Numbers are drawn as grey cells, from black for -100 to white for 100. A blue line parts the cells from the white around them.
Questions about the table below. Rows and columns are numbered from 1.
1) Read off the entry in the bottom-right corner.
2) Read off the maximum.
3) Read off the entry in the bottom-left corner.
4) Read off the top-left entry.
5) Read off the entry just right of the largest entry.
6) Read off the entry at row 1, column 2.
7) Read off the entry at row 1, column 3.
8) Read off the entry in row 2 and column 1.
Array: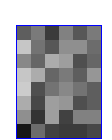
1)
-44
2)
60
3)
-82
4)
-26
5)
-38
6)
-4
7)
-54
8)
55
